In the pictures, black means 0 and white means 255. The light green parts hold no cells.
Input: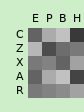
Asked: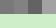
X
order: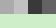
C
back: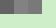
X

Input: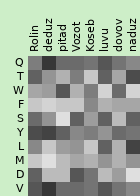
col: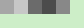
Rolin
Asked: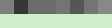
Q
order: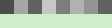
T
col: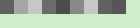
Rolin
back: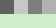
T

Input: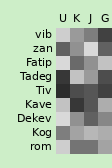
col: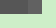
J
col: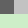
G
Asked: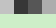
Kave
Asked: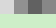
Dekev
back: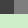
vib
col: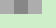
G

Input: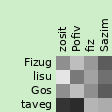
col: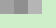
fiz
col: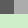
Sazim
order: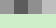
Fizug
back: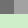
lisu
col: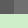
Sazim

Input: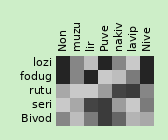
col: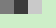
lavip
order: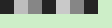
lozi
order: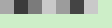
seri
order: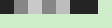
lozi
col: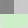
muzu

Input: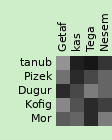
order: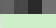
Pizek
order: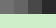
Pizek
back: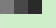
Dugur
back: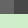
Pizek
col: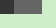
Nesem
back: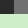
Pizek

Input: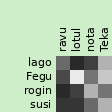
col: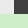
lotul
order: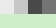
Fegu
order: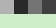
rogin
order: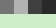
rogin
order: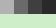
lago

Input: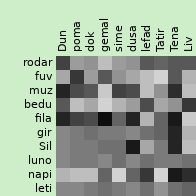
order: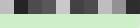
muz
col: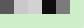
gemal
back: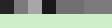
Sil
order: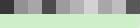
bedu
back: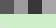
fuv
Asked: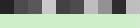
muz
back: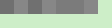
luno

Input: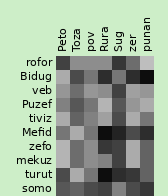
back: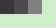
somo
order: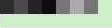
Mefid
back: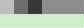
rofor

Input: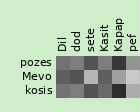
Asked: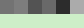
kosis
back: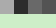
kosis
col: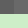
Kasit

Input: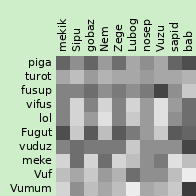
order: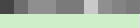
vuduz
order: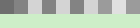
vifus
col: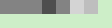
mekik

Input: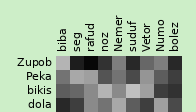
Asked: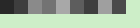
dola
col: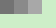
Nemer
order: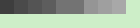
Peka
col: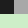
seg
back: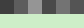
Peka
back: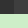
bikis

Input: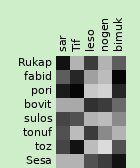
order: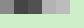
sulos
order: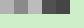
sulos
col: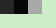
Tif
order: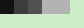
Sesa

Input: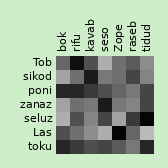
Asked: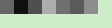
Tob
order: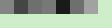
sikod
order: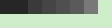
toku
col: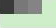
kavab
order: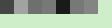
zanaz

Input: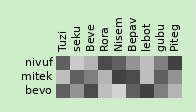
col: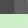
Bepav
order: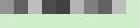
mitek
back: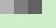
mitek
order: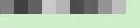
nivuf
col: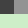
Piteg

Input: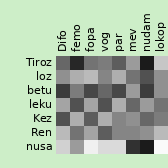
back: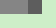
Ren
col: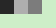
femo
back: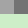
Ren
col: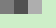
femo
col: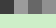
nudam

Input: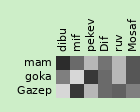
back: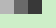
goka
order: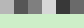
goka
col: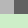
ruv

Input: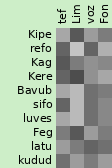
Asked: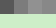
Kag
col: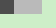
Lim
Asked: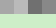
luves
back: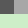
Kipe
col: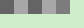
tef
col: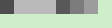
Lim

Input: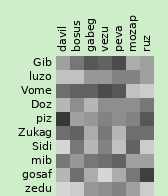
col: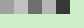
davil
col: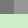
bosus
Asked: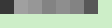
piz

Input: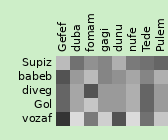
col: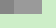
gagi
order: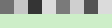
vozaf
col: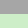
duba
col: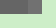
Tede
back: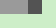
diveg

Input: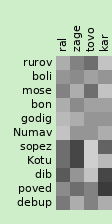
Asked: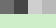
Kotu
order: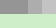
Numav
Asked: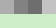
rurov

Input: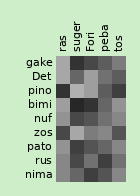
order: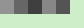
pato
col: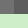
peba
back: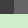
nima
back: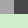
zos

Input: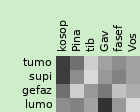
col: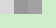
tib
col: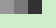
Gav
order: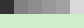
lumo
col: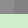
fasef
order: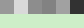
lumo
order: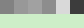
supi

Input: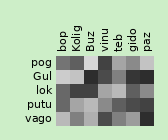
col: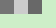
bop
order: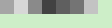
pog
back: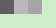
lok
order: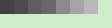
putu
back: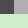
vago
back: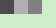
vago
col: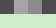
vinu

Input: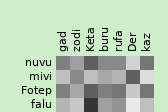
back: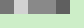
nuvu
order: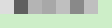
mivi

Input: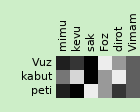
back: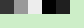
peti
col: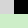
kevu
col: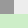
dirot
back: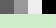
Vuz
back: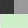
peti

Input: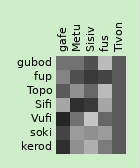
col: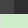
gafe
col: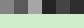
gafe

